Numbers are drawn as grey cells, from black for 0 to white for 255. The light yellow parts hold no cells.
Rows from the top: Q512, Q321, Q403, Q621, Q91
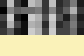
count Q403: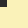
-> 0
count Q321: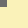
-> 2

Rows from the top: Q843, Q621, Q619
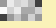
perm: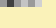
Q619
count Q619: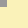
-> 3
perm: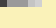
Q619
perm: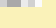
Q621
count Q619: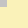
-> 1
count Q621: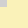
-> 2
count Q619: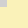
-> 1

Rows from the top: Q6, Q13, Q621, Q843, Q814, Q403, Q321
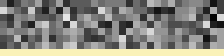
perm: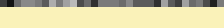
Q6
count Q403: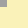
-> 6
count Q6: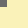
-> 4
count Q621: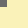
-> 4
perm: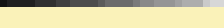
Q843
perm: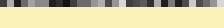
Q13

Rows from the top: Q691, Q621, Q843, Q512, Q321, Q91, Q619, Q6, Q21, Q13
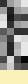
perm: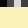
Q21
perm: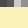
Q13
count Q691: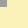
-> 1
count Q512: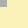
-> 1
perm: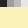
Q6
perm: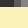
Q321
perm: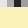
Q619

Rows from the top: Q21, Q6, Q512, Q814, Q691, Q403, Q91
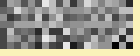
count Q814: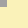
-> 8
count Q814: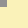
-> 4

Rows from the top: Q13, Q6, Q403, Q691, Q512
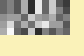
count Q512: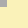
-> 1
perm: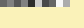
Q512
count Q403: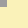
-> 3
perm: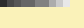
Q6
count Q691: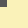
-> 1
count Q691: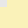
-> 1

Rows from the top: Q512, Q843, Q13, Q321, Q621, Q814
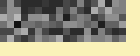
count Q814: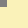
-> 4
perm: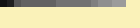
Q321
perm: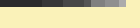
Q512
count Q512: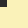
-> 6
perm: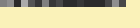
Q512

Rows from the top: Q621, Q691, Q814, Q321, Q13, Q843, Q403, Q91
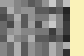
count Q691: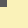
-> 4
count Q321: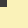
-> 1

